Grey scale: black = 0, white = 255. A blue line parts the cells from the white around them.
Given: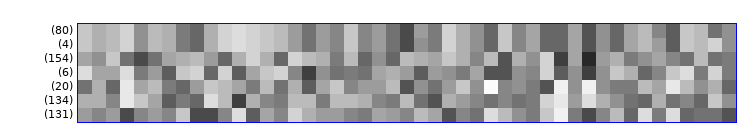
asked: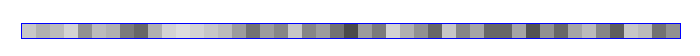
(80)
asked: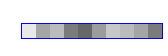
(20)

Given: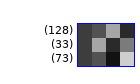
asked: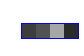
(128)
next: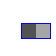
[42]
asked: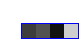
(73)
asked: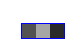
(128)
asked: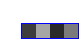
(33)

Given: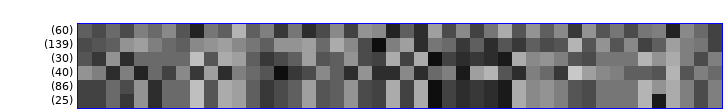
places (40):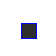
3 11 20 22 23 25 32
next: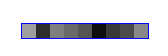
[95]
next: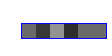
[191]
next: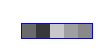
[127]

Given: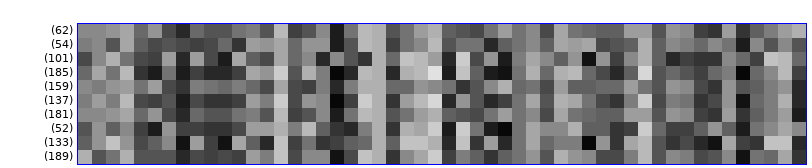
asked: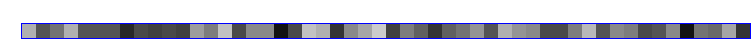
(189)
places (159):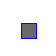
11 13 23 24 32 38 39
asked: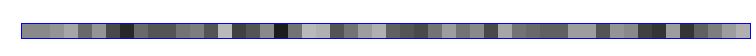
(62)

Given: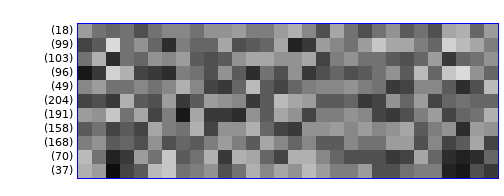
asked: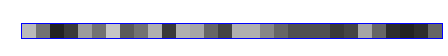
(70)
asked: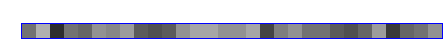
(103)
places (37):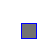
8 12 24
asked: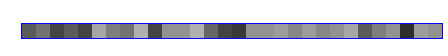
(158)
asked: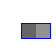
(103)
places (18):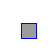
1 12 15 30

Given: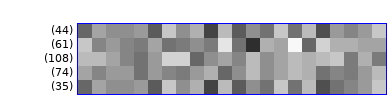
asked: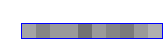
(74)
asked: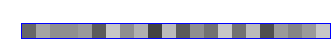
(44)

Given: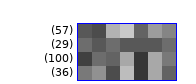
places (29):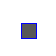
2 4 5 6
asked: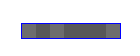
(29)
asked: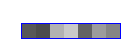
(57)
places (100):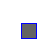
3

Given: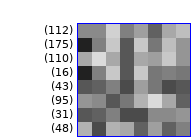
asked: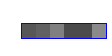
(31)
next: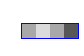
[168]
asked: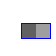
(48)
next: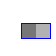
[219]
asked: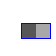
(110)
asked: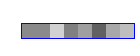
(112)

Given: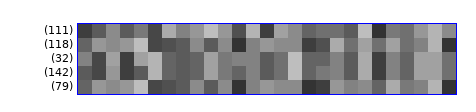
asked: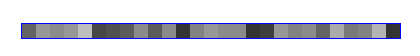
(79)
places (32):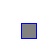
1 12 13 19 23

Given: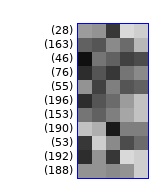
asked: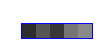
(76)
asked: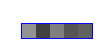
(55)
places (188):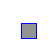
1 2 4
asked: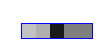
(190)
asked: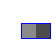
(53)

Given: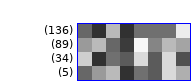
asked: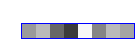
(89)
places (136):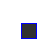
2 4
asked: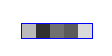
(5)
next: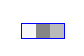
[164]
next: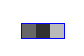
[49]
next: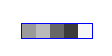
[133]

